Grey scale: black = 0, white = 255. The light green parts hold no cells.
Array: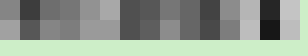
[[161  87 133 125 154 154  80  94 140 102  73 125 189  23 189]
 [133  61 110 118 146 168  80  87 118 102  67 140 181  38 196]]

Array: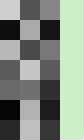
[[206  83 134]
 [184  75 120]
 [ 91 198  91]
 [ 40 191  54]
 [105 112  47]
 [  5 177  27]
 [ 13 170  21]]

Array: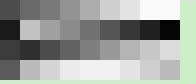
[[ 90 187 213 234 241 241 228 207 187]
 [ 26 194 160 139 113  84  54  32   5]
 [ 76 105 121 147 173 207 228 249 249]
 [ 60  48  76  98 127 153 180 200 220]]

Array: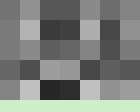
[[102  79 157 151  71  95  87]
 [123 138  95 102 131  79 123]
 [115 145  87  87 138 109 131]
 [123 179  59  65 173  71 145]
 [131 192  38  45 192 145 157]]

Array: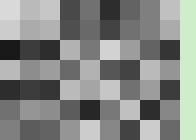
[[217 186 198  73 113  45  99 127 192]
 [204 171 178  79 105  67 113 127 171]
 [186 141 157 105 178  86  67 186 149]
 [113 149 141  92  39 120 192  45 135]
 [127  92  99 149 204 135  67 204 105]
 [ 45  60  53 186 165 198 113 157  60]
 [ 25  60  45 178 120 210 157  99  53]]

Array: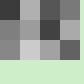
[[135 203 162  98]
 [ 59 176  86 121]
 [127 156  66 170]]
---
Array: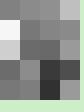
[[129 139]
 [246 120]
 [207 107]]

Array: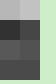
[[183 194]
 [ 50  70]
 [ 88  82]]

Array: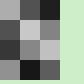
[[173  82]
 [ 81 200]
 [ 55 135]]

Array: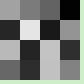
[[162 123]
 [ 38 229]
 [185  36]]

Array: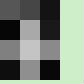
[[ 86  70]
 [  6 169]
 [128 196]]

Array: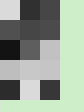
[[218  48]
 [ 80  70]
 [ 19  94]]

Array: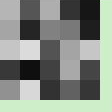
[[181  85]
 [165  37]
 [197 219]]
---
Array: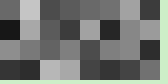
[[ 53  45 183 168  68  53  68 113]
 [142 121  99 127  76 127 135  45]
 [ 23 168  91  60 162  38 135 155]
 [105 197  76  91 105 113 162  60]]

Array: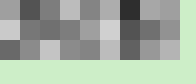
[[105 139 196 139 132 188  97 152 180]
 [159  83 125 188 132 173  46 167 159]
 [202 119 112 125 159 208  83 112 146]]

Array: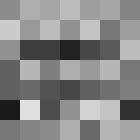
[[204 152 188 145 196 119 158]
 [139 174 166 188 158 166 133]
 [119 133 139 174 105 182 166]
 [ 97 182 127 174 152 182 119]
 [ 97 105  82  70  97 113 127]
 [ 26 224  76 145 211 196  49]
 [145  62  62  34  70  89 188]]

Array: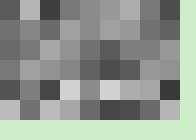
[[187 113 187 167 106  70  77 106 181]
 [106 120 167 146 113  90 127 127 152]
 [120 160 146 133  98  77  90 152 146]
 [113 133 106 160 139 160 152 113  98]
 [ 83 127  70 209 139 209 173 167  57]
 [ 90 181  63 120 139 152 173 120  77]]

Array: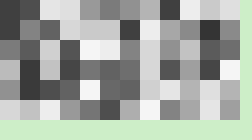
[[215 194 237 153 117  78 174 245 131 167 229 159]
 [ 64  78 229 223 153 123 145 180  64 237 202 223]
 [123  91 208  84 245 237 131 215 145 194  91 110]
 [187  58 194  70 117  98 110 215  84 159  70 245]
 [ 64 131  98 215 202 202  64 237 167 138  52 138]
 [145  58  78  98 245 104  98 208 229 180 223 180]]

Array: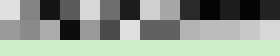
[[153 138 172  13 153  75 223  97  97 180 188 188 200 215]
 [223 131  21  90 215 110  28 207 166  42   5  28   5  35]]

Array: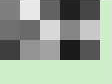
[[112 106 216 134 200]
 [ 63 147 162  27  84]
 [127 231  98  33  70]]

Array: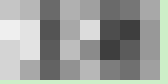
[[197 183 106 176 160 106 118 168]
 [212 168  99 146 183 125 112 160]
 [212 227  91 189 139  62  91 152]
 [239 227  84 168 220  77  62 152]]
